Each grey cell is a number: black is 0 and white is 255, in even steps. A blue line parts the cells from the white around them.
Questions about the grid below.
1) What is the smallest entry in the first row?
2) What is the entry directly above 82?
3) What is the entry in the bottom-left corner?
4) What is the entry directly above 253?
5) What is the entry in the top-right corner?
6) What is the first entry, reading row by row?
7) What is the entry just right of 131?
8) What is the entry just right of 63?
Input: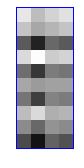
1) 189
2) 139
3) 75
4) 34
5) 225
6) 231
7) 124
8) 131

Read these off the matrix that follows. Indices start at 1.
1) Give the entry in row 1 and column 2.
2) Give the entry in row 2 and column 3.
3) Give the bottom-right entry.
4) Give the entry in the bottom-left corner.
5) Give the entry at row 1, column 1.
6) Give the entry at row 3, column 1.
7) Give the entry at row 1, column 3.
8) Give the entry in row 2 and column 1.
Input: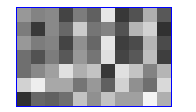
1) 131
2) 137
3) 175
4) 49
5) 152
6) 152
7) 137
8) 124

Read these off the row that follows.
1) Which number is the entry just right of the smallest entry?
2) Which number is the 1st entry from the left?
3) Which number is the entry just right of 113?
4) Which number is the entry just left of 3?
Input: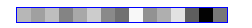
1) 120
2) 183
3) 248
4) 94

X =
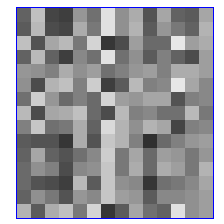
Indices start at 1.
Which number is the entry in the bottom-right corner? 158
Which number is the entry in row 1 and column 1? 98
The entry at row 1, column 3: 69
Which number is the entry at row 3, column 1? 192
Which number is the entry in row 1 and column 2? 192
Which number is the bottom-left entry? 179
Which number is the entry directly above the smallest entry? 179
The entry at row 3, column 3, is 166
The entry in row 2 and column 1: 91
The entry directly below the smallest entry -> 106
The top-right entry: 166
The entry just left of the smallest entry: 128
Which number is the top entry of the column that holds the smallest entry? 83
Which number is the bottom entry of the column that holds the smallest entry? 112

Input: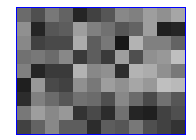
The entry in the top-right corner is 166
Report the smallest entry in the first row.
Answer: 37
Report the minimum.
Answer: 23
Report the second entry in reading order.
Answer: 79
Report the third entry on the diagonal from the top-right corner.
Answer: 128
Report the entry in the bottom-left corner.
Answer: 65
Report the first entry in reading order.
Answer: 107
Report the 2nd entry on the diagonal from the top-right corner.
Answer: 31
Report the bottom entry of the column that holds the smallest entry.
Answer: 86
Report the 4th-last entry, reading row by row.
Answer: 120
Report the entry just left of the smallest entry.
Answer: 120
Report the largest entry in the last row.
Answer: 136
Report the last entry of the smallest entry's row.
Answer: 99
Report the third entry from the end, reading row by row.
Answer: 79
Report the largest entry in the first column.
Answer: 144
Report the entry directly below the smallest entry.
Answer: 158
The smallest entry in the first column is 31
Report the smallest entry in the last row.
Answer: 44
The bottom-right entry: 51
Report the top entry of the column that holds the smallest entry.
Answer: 136
